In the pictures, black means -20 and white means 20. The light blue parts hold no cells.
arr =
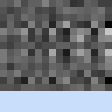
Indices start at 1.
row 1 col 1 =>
-5
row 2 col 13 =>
-5
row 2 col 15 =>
-2
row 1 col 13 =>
-5
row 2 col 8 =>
-10
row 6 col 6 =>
-7
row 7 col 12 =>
-4
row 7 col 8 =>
-8
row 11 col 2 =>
-5
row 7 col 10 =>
-5
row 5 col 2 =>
-4
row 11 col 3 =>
-1
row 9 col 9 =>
-8
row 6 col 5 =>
-11
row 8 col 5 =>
-12
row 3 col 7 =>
-6
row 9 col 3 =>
-3
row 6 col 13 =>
-6
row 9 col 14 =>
-10
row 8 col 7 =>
-10
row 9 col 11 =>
-6
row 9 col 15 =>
-6
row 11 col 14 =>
-10
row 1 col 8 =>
-6
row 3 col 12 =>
-5
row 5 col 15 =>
0
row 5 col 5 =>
-11
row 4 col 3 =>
-9
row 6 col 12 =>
6
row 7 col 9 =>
-5
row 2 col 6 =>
-9
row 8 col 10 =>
-16
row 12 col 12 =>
-8
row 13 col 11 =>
-4
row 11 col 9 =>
-5
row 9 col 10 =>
-12
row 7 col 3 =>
-7
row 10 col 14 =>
-7

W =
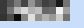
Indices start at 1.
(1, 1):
-11
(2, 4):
14
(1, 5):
3
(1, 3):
-1
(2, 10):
5
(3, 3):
-18
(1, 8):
-8
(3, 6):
3

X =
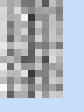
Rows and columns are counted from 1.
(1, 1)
10
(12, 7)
-1
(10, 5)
4
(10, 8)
5
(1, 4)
-1
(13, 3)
14
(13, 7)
1
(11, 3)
9
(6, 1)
13
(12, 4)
1
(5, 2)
2
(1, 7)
-6
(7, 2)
8
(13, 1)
19
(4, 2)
-1
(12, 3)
7
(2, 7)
6
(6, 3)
9
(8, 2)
-2
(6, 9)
9
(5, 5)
-6
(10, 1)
17
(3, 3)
8
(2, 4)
5
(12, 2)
1
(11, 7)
0
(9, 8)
14
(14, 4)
7
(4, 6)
12
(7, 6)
1
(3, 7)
2
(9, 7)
-8
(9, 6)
7
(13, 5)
0
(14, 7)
4
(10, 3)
13

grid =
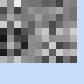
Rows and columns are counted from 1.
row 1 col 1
10
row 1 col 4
-1
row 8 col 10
7
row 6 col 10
3
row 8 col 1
-16
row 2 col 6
1
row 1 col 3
17
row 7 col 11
-1
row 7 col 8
12
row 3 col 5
0
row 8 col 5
2
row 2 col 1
-8
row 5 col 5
-4
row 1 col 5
-2
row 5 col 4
-7
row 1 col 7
-5
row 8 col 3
-12
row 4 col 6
1
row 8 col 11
9
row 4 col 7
-1
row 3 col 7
0
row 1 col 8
-4
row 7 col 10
-5
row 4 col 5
-5
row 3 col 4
-1
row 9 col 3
11
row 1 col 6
-2
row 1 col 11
0
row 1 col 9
-9
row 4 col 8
-8

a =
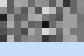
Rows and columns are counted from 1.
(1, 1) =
14
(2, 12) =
1
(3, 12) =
-2
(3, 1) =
-15
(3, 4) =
-4
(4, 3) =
-3
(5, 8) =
9
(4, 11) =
5
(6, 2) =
8
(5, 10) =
6
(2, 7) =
14
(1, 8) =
-5
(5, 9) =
-3
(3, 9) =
-7
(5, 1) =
-7
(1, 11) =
-4
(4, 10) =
5
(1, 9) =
5
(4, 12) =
-1
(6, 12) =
-1
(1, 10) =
-12
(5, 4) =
-8

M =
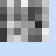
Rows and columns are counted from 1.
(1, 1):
0
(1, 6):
2
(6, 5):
-5
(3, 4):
1
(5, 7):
17
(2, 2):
7
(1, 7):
11
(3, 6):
-3
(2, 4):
3
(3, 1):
-10
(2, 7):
6
